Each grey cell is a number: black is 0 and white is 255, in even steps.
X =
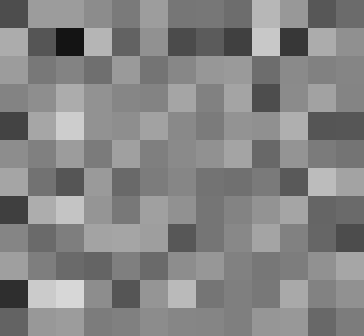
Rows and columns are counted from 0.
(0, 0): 77
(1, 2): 20
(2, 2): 131
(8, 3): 163
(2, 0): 156
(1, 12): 144
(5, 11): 123
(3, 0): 131
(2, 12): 133
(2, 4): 154
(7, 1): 173
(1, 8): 64
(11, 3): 124
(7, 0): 63
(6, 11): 188
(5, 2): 156
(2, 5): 116
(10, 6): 186
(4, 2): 205
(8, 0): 133
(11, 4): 128
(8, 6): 87
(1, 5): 145
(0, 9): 183
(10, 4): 85
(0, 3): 140
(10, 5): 149
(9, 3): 100
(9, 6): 141
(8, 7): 117
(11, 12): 124
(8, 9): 164
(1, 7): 91
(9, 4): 127
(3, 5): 131

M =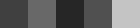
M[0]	64
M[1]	104
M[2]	38
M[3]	80

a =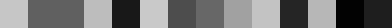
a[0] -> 198
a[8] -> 161
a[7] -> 103
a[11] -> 183

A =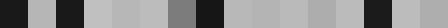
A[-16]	25
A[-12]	183
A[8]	184
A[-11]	188
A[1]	182
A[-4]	187

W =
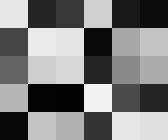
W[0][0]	230
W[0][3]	208
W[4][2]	177
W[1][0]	69
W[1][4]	167
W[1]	[69, 234, 229, 9, 167, 195]
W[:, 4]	[24, 167, 138, 74, 232]
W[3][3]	243
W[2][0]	99

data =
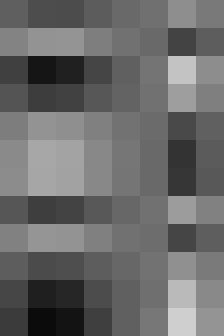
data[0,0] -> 95
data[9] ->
[93, 75, 78, 93, 103, 114, 144, 122]
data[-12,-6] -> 76
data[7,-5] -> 88
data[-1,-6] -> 19
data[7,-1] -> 129
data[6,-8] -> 140
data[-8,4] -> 114
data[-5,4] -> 103
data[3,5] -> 113
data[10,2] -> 38
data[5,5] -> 105
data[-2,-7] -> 31
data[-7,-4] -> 118
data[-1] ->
[59, 11, 19, 63, 96, 119, 207, 148]
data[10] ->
[70, 31, 38, 76, 96, 111, 186, 137]
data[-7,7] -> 91
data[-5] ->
[86, 62, 67, 88, 103, 113, 156, 129]
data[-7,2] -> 163
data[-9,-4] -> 99
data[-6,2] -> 162
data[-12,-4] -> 105
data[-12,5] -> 112

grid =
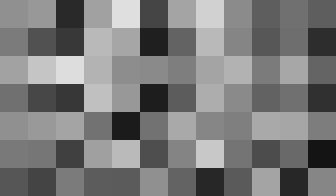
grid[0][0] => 144
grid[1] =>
[123, 81, 56, 185, 166, 31, 99, 185, 133, 87, 110, 45]
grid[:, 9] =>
[94, 87, 123, 98, 169, 76, 164]
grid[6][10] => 39
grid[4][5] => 114
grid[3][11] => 48
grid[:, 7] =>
[209, 185, 164, 173, 134, 200, 39]
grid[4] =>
[144, 153, 164, 114, 27, 114, 169, 134, 127, 169, 166, 125]
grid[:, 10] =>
[112, 110, 167, 112, 166, 105, 39]
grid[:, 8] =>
[139, 133, 178, 138, 127, 116, 90]
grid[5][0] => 121
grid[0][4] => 223
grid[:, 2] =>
[41, 56, 221, 55, 164, 64, 123]
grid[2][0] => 162
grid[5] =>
[121, 118, 64, 160, 186, 78, 132, 200, 116, 76, 105, 20]
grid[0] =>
[144, 152, 41, 161, 223, 69, 164, 209, 139, 94, 112, 94]

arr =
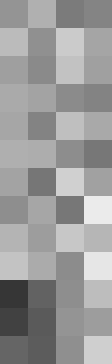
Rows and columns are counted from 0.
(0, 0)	148
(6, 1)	118
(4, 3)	169
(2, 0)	159
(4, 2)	191
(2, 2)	194
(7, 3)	235
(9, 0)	195
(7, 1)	166
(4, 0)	166
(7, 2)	119
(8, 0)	180
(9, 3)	230
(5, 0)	175
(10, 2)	142
